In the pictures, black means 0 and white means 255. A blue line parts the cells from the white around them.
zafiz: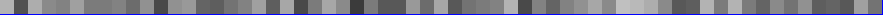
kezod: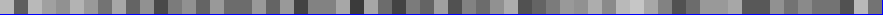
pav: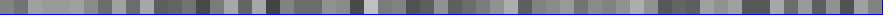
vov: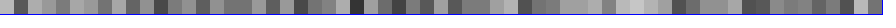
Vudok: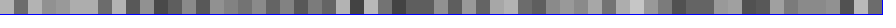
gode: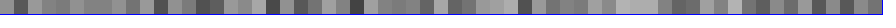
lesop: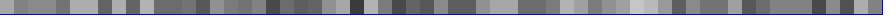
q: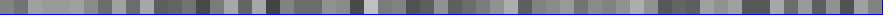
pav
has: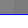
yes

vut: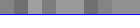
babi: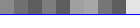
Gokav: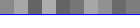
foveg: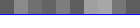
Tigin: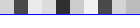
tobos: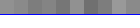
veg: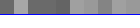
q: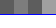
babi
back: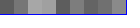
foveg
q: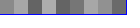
Gokav
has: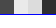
yes

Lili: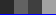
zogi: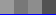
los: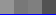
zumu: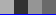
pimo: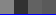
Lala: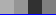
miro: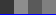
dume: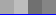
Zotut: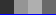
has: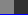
yes
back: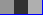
zumu
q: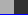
zumu
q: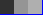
Zotut
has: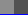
yes
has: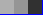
yes

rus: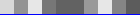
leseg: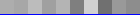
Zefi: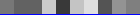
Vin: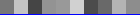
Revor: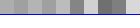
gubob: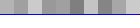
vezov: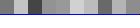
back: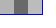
vezov
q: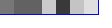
Zefi
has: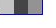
yes
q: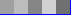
Revor
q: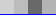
vezov

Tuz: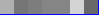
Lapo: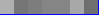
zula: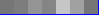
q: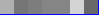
Tuz
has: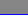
yes

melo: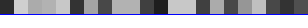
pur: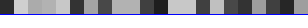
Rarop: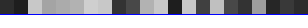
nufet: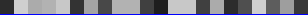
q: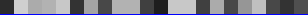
melo
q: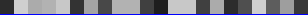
nufet
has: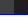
yes

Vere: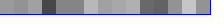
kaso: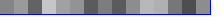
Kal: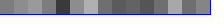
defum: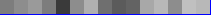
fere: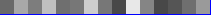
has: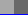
no
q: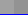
kaso

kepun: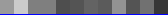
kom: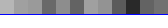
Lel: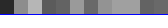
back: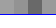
Lel
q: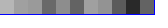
kom
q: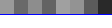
kom
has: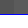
no
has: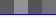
yes

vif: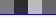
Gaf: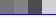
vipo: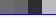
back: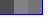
Gaf
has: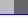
yes
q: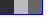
vif
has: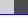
no

